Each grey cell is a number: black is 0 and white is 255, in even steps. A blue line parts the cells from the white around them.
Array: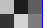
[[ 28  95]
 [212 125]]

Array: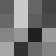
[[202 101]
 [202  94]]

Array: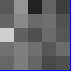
[[147  33]
 [137 106]]

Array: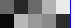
[[ 40 106]
 [184 154]]

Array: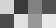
[[ 57 129]
 [225 152]]

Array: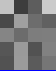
[[ 61  93]
 [160 109]]

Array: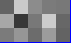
[[202 140]
 [ 55 120]]

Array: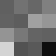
[[114 103]
 [ 93 161]]

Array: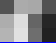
[[171 168]
 [221 101]]
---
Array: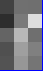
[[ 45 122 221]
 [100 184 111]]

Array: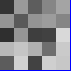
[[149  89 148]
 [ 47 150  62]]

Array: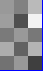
[[158  79 242]
 [122 153 120]]

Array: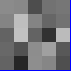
[[132 190 132]
 [ 99 193  99]]

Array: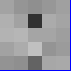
[[176 162  49]
 [179 182 165]]

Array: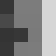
[[ 73 123 123]
 [ 52  55 122]]

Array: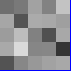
[[166  84 171]
 [156 189 129]]
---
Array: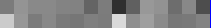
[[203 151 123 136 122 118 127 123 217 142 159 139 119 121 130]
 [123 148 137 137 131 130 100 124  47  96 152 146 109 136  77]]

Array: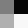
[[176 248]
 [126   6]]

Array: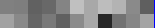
[[162 137 101 121  96 139 168  39 114 134 164]
 [128 126  97 104 132 192 168 189 179 138  95]]

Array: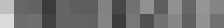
[[219 109 112  66 101 100  99 132  61 119  81 114 135  96 146 113]
 [192 102  99  59 101  94  93 130  72 113 145  93 146 102 149 133]]

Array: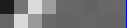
[[102 218 154 105 100 101 102 100 101]
 [ 28 117 219 158 104 102  99 103 104]]

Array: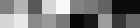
[[214 233 138 154 120   7  24 158  56 103]
 [127 180  88 215 249 130 120  99  11  12]]
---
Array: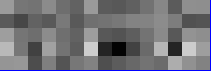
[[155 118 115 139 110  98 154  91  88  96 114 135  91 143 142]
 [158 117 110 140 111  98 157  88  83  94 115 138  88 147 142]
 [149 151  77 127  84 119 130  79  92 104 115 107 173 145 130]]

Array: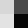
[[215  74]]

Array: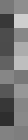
[[120 142]
 [ 76 135]
 [ 98 190]
 [ 87 151]
 [ 46 137]]

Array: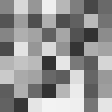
[[134 216 150 239 183 126  71 105]
 [133 175 163  97 166  82  50 140]
 [181 195 186  50 230 121  91 214]
 [ 93 175 105  50 182 235  90 158]]

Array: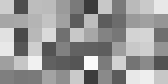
[[206  77 189 187 155 122  59 200 122 186 201 232]
 [225  74 184 218 112 200 167 131 119 211 213 110]
 [159 198 241  97  91  85 250 123 210 116 138  82]]

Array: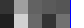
[[ 52 159  98  90  85]]

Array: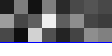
[[ 28 125  18 127  42  73  84  72]
 [ 72  15 210  80  35  68 142 128]]

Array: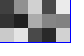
[[ 64 145 209  73 235]
 [202 228  73  41 210]]
